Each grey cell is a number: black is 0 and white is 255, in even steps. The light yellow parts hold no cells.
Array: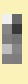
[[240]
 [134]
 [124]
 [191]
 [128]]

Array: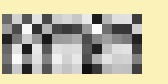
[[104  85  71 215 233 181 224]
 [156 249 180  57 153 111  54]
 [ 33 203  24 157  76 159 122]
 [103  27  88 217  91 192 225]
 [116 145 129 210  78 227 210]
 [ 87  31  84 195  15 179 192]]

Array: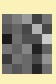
[[103 154 116]
 [ 85  71  71]
 [ 26  79 202]
 [118 133  97]
 [ 58 105 147]
 [106 106 109]]

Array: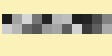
[[ 27 214  35 189  35 131]
 [205 106 154  91  58 170]]

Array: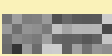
[[116 125 154 104  88 204]
 [154 148 122 165 181  71]
 [111 129 160  97  87 197]
 [106 155 203  97 114 141]]

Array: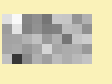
[[224 133 117 198 177]
 [156 130 126 188 144]
 [163 178 153 117 205]
 [165 151 213 172 153]
 [192 137 158 173 195]]
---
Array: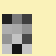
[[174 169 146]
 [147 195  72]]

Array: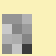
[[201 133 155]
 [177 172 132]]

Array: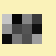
[[149  69  85]
 [ 11 120  79]]

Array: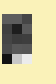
[[64 30 90]
 [69 60 62]]

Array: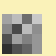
[[136  73 187]
 [ 79 160 129]]

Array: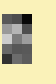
[[153 181  78]
 [204 124 157]]

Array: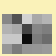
[[178 169  68]
 [200 200  12]]

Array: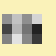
[[ 67 181 116]
 [129 225 135]]

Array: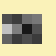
[[193 126  24]
 [ 97  59  77]]
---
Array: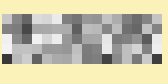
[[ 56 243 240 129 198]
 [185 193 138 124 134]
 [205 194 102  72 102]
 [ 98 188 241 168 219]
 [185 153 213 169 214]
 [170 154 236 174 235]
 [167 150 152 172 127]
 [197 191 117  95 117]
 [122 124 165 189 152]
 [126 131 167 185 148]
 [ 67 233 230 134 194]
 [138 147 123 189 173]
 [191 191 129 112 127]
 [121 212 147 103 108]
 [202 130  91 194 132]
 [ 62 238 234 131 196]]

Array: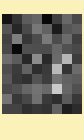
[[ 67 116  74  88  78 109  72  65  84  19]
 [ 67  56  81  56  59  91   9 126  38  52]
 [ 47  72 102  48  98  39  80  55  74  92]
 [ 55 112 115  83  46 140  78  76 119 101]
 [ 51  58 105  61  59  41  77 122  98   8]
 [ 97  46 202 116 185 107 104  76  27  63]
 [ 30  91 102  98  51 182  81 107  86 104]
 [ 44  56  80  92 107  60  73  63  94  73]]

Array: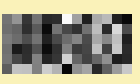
[[ 93 116 112 123 111 116]
 [194  71  27 108 101 148]
 [192  47  45  78  47  54]
 [128 130  83 115  90 115]
 [205  36  12  33  11  41]
 [179  54  49  74 115  45]
 [  6 209 130 109  71 250]
 [144 101  59 132  49 160]
 [164  66  70  75 113  31]
 [ 40 103 192 168 189 169]
 [ 96 144  65 136  42 185]
 [155  29 200 191 216  32]
 [200  39  42  31  76   9]]

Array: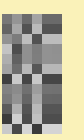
[[201  59  91 122 130  64 163 174 195 146 100 119]
 [ 73 207 176 146 139 201 109  97  78 124 167 149]
 [213  76  84 101 112  69 184 144 144 190  82 106]
 [ 58 193 185 168 157 200  87 126 125  82 186 164]
 [212  77  85 103 114  70 183 146 146 188  83 106]
 [212  77  85 102 113  70 183 145 144 188  83 106]]

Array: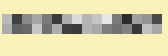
[[171 186]
 [ 98  64]
 [106 137]
 [199 166]
 [112 122]
 [174  58]
 [ 64 174]
 [ 59 218]
 [178 180]
 [168 197]
 [126 230]
 [114 122]
 [131  45]
 [ 56 159]
 [192 148]
 [168  74]]

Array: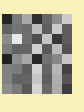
[[140 130 128  33 124 140  98  37]
 [122  99 123 141  98 232 116 121]
 [ 89 100  94 168 100 110 109 168]
 [212 197 210  39 208  79 189  48]
 [105  94 101 113  89 197  94 102]
 [172 174 183 135 188  55 202 141]
 [ 60  85  66 198  82  92  93 204]]

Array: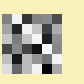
[[221 190  70 198 164 129]
 [104  24 136 124  36 242]
 [188 189  68 195 242  53]
 [242 148  17 244 199 131]
 [  5 116 253  31  66 138]
 [167 245 136 143 172  77]]
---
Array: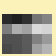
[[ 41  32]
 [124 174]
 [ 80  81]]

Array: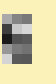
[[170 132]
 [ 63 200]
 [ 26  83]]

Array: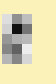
[[222 144]
 [209  16]
 [150 176]]

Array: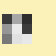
[[ 58 167]
 [150 233]
 [120 225]]

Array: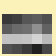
[[ 56  63]
 [ 92 107]
 [194 193]]

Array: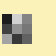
[[ 28 209]
 [ 65 146]
 [163  56]]

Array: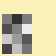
[[124  49]
 [ 79 131]
 [202 155]]

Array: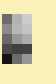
[[108 178]
 [138 183]
 [105 152]]
